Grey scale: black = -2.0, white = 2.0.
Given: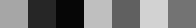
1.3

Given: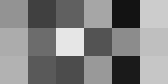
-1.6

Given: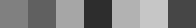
1.1

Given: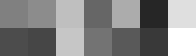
-1.1

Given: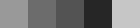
-1.4

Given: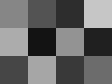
-1.1

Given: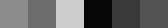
-1.1

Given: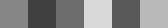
-0.6

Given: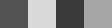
-1.1

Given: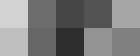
0.3
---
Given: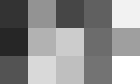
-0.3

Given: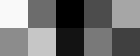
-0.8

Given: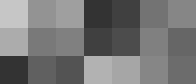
0.0

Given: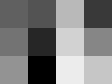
1.3

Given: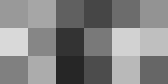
1.3

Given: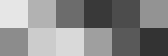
-0.8

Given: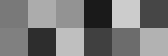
1.2

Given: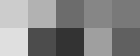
0.1
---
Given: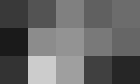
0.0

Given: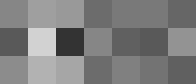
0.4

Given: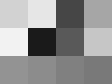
-0.9

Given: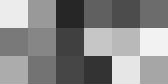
-1.4

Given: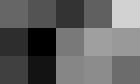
-1.2

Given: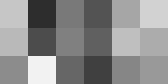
-0.1

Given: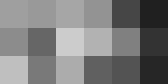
0.6
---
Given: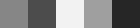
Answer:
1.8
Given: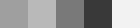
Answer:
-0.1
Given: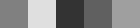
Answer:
-1.2
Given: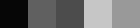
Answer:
-0.8
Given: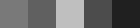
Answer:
1.0
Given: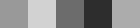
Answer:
-0.3
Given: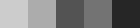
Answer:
-0.7
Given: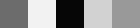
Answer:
-1.9
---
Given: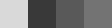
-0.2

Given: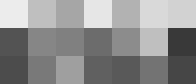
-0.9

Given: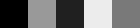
-0.1

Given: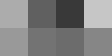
0.1

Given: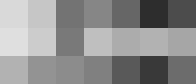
-0.3

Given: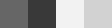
1.3

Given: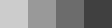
-1.0
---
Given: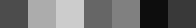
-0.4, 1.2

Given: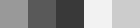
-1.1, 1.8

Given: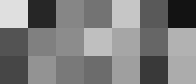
1.0, 1.5

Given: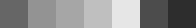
1.0, 1.6

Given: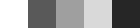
0.5, 2.0

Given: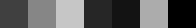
-1.4, 1.1

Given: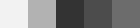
-1.2, 1.8

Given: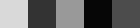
0.4, 1.4

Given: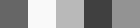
0.9, 1.9
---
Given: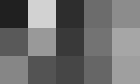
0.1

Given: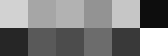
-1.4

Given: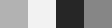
0.8

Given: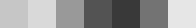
1.1

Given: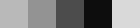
0.9

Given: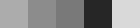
0.7
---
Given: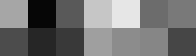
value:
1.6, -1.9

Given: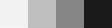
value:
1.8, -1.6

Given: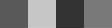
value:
1.1, -1.2

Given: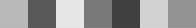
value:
1.6, -1.0

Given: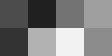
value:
1.8, -1.5

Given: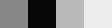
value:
1.7, -1.9

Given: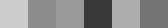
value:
1.2, -1.1

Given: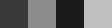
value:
1.0, -1.6
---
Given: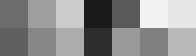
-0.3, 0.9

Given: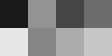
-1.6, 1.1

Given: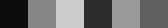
-1.8, -0.5

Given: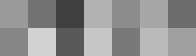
0.4, 0.5

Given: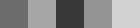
-0.3, 1.3

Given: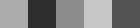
0.7, -0.7
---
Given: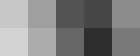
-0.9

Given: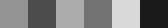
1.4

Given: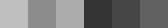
-0.9

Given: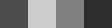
0.0

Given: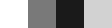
-1.6

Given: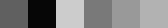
0.4
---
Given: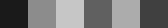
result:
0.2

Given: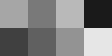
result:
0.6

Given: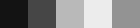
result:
0.3

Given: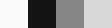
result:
0.1

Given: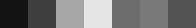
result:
-0.1

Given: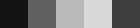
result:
-0.5

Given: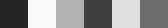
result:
0.8

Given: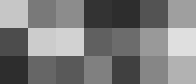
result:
1.2
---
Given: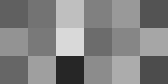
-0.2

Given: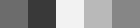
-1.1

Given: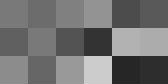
-0.3

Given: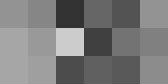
0.1

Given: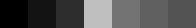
-1.7

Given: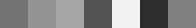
0.3

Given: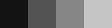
-0.7

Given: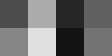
0.7

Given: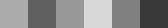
-0.5

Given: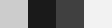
-1.6
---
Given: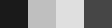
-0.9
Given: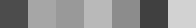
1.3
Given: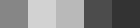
-1.2
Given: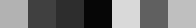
1.0
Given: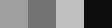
-1.8
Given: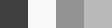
0.9
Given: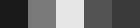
-1.1
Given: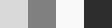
-1.3
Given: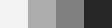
-1.4
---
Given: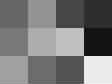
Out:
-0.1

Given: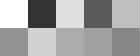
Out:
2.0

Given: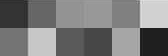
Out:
-1.2

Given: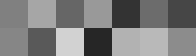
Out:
0.0

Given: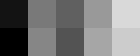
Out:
-1.7

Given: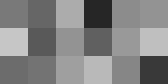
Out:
1.1
